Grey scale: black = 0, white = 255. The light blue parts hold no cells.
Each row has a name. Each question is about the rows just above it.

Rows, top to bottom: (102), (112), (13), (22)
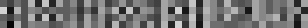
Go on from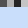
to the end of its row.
37 164 94 135 65 164 94 148 65 94 148 81 135 122 81 65 164 135 94 81 196 37 164 135 81 180 94 81 94 164 135 94 122 110 148 37 164
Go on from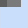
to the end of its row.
135 22 148
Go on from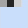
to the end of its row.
22 164 65 180 135 110 135 180 110 22 164 135 94 122 81 135 148 37
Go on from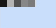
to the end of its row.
81 110 94 94 110 52 110 52 164 110 180 37 196 52 148 135 81 164 37 209 22 164 65 180 135 110 135 180 110 22 164 135 94 122 81 135 148 37
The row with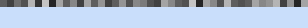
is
(13)
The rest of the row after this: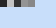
81 164 37 209 22 164 65 180 135 110 135 180 110 22 164 135 94 122 81 135 148 37
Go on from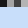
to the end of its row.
135 110 135 180 110 22 164 135 94 122 81 135 148 37

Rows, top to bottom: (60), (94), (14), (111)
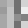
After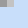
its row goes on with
113 237
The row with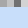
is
(111)
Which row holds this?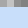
(14)
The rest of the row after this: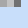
211
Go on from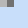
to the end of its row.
211

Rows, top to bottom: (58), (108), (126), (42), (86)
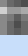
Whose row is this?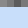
(126)
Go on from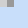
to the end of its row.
153 169
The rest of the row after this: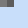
121

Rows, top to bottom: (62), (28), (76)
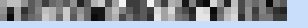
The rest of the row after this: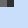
228 228 22 119 190 215 48 146 74 119 119 61 61
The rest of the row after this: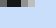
131 90 61 90 61 215 162 215 105 74 35 228 215 10 105 177 202 74 146 61 131 90 48 35
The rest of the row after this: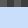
215 162 215 105 74 35 228 215 10 105 177 202 74 146 61 131 90 48 35
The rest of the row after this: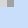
215 105 74 35 228 215 10 105 177 202 74 146 61 131 90 48 35

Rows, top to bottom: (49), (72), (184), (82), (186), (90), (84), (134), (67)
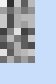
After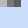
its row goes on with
201
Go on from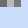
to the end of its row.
93 201
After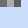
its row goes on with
77
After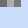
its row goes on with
158 121
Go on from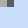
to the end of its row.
77

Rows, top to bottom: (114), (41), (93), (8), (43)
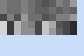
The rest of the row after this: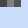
154 111 111 83 96 127 127 154
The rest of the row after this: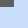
111 96 111 96
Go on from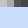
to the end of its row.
43
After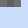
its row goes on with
96
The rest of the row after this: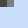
83 154 111 111 83 96 127 127 154
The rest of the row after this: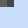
43
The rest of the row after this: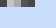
43

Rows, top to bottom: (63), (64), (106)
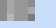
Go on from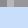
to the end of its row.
124
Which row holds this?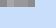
(63)
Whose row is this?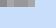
(64)
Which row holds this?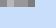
(106)

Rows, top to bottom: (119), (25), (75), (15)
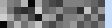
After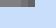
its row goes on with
73
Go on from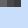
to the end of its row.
128 128 128 115 100 73
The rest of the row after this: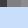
85 141 73
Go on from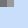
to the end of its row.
195 100 73 115 128 154 85 115 85 128

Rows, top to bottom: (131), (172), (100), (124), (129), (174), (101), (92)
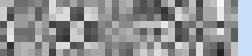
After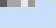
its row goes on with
137
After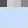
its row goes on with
166 109 166 153 93 81 93 81 50 109 205 153 179 93 166 166 232 153 137
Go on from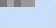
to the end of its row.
137 179 122 166 179 109 81 109 66 153 193 66 109 193 66 179 193 246 153 109
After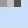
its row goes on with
93 179 66 166 179 232 153 93
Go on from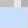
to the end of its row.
66 122 109 166 122 122 66 137 137

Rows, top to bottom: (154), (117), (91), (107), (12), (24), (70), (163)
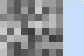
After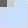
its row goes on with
75 60 172 75 143 113
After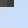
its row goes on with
172 75 143 113
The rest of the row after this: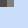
87
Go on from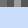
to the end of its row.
202 87 143 113
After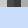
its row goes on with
75 143 113
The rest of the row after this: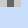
75 60 172 75 143 113
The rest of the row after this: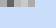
187 143

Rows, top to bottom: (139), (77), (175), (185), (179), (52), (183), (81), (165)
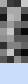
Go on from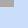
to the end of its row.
87
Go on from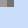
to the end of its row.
100
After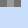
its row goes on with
100
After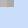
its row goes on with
22
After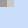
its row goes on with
60 10

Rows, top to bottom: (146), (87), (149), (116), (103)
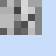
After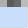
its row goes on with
133
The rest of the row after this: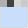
133
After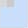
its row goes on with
133
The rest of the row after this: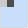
133
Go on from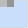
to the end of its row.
202 78 133

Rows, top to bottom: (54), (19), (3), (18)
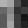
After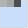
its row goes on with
35
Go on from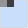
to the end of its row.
22
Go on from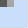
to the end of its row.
62 35
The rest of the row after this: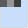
22
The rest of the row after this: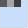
35
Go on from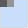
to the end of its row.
62 22

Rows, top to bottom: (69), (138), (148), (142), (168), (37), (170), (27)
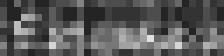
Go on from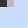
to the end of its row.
175 148 63 51 175 104 148 161 175 36 104 119 104 132 161 132 104 175 92 63 36 119 161 104 36 104 92 148 63
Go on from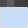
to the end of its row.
119 104 92 63 77 92 36 51 63 77 92 77
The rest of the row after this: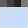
161 104 36 104 92 148 63
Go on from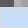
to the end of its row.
119
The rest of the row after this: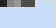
132 63 119 104 104 119 175 148 132 161 225 104 119 148 132 51 119 51 92 132 132
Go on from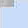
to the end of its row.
148 63 51 175 104 148 161 175 36 104 119 104 132 161 132 104 175 92 63 36 119 161 104 36 104 92 148 63

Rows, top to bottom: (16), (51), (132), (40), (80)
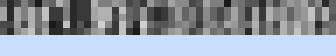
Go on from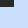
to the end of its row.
72 57 72 100 152 164 72 57 193 57 26 177 86 72 112 152 164 126 72 100 164 112 126 86 138 126 41 164 86 138 100 177 138 193 138 164 72 138 112
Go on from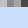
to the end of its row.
138 112
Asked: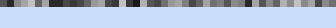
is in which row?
(80)
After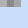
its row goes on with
41 100 112
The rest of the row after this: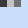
41 207 112 86 86 100 126 138 112 57 126 138 100 164 152 112 112 177 86 138 72 177 138 177 138 164 41 100 112
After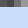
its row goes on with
164 126 72 100 164 112 126 86 138 126 41 164 86 138 100 177 138 193 138 164 72 138 112

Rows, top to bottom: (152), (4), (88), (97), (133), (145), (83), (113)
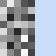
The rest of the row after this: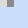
96 247 67
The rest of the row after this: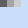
192 165
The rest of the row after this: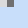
138 125 192

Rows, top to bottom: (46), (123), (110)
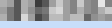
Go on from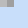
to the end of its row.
187 187 103 144 159 144
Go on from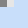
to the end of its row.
131
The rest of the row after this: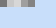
175 144 131 175 201
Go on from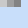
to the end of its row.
201 144 131 230 131
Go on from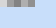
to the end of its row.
131 175 201

